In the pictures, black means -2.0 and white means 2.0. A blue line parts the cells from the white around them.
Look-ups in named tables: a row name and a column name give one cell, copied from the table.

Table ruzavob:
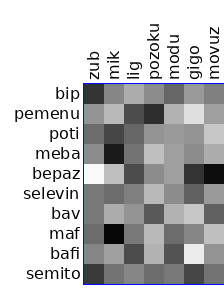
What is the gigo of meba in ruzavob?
0.2
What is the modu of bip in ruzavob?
-0.4
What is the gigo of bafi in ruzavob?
1.7
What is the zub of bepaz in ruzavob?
1.9
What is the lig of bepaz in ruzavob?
-0.8
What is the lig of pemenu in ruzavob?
-0.8
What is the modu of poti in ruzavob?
0.4
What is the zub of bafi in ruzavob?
0.1
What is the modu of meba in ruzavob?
0.5
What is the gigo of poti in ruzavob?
0.3
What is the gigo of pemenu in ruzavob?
1.5
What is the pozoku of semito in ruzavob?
-0.3
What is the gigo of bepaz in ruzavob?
-1.2
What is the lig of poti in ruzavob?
-0.4
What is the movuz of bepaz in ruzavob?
-1.8
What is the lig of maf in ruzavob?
-0.1
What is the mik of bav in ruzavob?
0.7
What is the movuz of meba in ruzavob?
0.7
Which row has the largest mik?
bepaz

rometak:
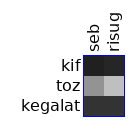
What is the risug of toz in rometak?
1.0
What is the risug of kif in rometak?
-1.4
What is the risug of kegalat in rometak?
-1.2
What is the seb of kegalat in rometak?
-1.2
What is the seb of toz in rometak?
0.3
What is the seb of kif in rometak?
-1.5

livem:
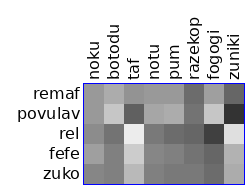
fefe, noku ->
0.5
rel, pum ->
-0.3
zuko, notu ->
0.0
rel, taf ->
1.7
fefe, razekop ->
-0.2
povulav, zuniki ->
-1.2
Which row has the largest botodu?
povulav

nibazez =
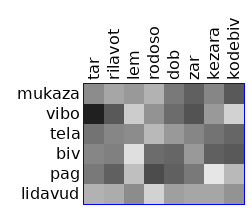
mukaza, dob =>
-0.1
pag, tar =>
-0.1
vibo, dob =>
-0.3
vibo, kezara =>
0.4
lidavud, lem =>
0.2
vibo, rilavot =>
-0.6
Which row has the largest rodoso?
lidavud

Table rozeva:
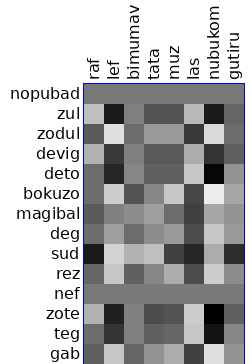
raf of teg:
-0.3
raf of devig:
0.8
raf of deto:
-0.3
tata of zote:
-0.8
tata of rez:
0.1
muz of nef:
-0.1
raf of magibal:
-0.6
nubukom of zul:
-1.6
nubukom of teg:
-1.7
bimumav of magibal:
0.2
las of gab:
-1.0
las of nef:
-0.1
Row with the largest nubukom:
bokuzo

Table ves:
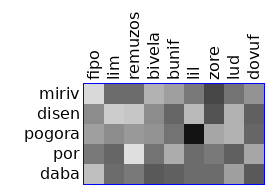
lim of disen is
1.2
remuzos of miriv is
-0.3
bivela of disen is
0.2
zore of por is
-0.1
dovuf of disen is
-0.5
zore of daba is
-0.3
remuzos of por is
1.5
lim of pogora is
0.2
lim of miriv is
-0.3
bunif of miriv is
0.5
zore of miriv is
-0.9
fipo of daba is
1.0
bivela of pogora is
0.3
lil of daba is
-0.3
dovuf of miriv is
0.3
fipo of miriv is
1.4
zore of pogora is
0.6

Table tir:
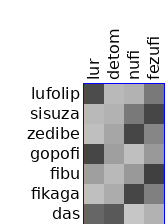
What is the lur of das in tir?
-0.4
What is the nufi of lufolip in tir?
0.8
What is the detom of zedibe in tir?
0.6
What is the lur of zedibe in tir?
1.0
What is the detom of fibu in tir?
0.9
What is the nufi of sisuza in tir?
-0.1
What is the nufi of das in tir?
1.1
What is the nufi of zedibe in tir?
-0.9
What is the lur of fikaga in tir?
1.0
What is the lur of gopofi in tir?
-0.9
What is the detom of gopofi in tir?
0.5
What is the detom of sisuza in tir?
0.8
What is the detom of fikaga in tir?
0.7
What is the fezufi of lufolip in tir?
-0.1
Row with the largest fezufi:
das

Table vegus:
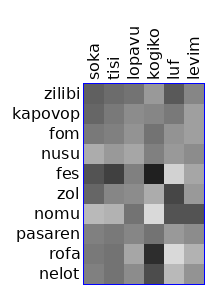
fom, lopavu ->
0.3
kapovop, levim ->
0.5
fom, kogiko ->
-0.2
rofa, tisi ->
-0.2
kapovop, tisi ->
-0.1
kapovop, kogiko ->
0.1
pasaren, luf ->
0.4
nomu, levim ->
-0.7
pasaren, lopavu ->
0.1
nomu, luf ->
-0.7
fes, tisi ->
-1.0
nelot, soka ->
0.0
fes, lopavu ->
0.0

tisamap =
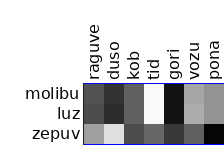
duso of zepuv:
1.5
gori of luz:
-1.7
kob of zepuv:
-0.8
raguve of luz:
-0.8
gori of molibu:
-1.7
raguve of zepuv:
0.5
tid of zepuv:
-0.4
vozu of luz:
0.7
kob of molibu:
-0.5
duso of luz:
-1.3
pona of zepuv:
-1.9
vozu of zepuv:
-0.5
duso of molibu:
-1.2
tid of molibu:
1.9
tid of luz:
1.9
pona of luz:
0.3
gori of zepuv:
-1.1
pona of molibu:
0.3
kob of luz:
-0.5

